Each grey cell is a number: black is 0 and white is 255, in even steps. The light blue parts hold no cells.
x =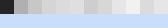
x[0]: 37
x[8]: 230

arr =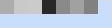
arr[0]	173
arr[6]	129
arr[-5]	203

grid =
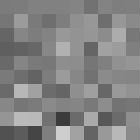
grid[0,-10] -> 123
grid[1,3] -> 111
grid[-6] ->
[105, 133, 122, 120, 142, 141, 118, 128, 145, 149]
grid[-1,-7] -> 127
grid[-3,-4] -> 121
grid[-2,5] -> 107
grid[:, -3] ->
[131, 110, 140, 161, 128, 139, 103, 141, 87, 153]
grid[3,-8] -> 103
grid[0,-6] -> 129
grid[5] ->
[122, 110, 99, 125, 155, 135, 114, 139, 134, 133]
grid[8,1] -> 186
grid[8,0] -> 149
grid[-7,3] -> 135
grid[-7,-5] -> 147
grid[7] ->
[135, 118, 123, 138, 131, 133, 121, 141, 115, 118]
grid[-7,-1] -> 127
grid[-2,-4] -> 170
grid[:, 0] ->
[123, 118, 101, 95, 105, 122, 106, 135, 149, 81]
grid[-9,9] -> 138
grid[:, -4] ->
[114, 151, 150, 101, 118, 114, 159, 121, 170, 100]
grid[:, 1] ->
[124, 155, 134, 98, 133, 110, 183, 118, 186, 92]
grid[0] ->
[123, 124, 129, 129, 129, 132, 114, 131, 126, 127]
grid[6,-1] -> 146
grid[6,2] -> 161
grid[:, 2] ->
[129, 122, 125, 103, 122, 99, 161, 123, 185, 69]
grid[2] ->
[101, 134, 125, 131, 152, 147, 150, 140, 172, 120]
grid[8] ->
[149, 186, 185, 113, 59, 107, 170, 87, 107, 142]

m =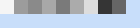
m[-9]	245
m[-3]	221
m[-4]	171

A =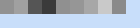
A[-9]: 145
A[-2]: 201
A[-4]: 150

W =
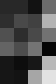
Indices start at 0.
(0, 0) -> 40
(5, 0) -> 22
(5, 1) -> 19
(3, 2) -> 116
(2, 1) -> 45
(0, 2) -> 18

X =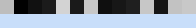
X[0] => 189
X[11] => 21
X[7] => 15
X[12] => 194

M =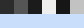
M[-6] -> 44
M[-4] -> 27
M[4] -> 22
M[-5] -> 85

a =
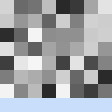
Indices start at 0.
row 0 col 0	211
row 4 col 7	131
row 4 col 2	245
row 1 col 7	205
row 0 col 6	165
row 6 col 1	134
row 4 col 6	75
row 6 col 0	243
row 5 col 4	207
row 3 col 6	206
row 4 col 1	230
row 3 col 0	224
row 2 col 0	44
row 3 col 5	169
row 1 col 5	128
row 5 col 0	125
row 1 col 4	206
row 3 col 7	150

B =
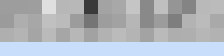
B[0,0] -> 157
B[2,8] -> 187
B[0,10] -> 137
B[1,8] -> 162
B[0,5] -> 184
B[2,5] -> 183
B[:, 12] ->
[149, 126, 174]
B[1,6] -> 117
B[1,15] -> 169
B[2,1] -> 180
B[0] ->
[157, 157, 158, 223, 183, 184, 58, 163, 168, 197, 137, 191, 149, 132, 185, 187]
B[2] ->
[175, 180, 165, 186, 166, 183, 162, 178, 187, 180, 163, 186, 174, 175, 182, 178]

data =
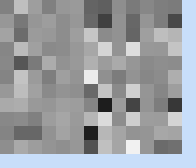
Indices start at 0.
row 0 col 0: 129
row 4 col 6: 176
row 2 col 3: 152
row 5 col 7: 144
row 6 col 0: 152
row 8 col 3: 157
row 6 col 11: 134
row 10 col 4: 143
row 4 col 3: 172
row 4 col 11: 142
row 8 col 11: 156
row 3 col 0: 134
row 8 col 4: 166
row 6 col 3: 138
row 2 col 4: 141
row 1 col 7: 64
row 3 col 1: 187
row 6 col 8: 138
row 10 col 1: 169
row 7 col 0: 170
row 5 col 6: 236
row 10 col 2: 157
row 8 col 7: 219
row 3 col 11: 151
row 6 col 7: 196
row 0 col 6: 100
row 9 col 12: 164
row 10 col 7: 192
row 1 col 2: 150
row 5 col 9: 147
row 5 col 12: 174
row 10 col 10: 150
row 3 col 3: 138
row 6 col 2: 161
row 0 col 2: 158
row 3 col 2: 160
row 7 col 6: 133
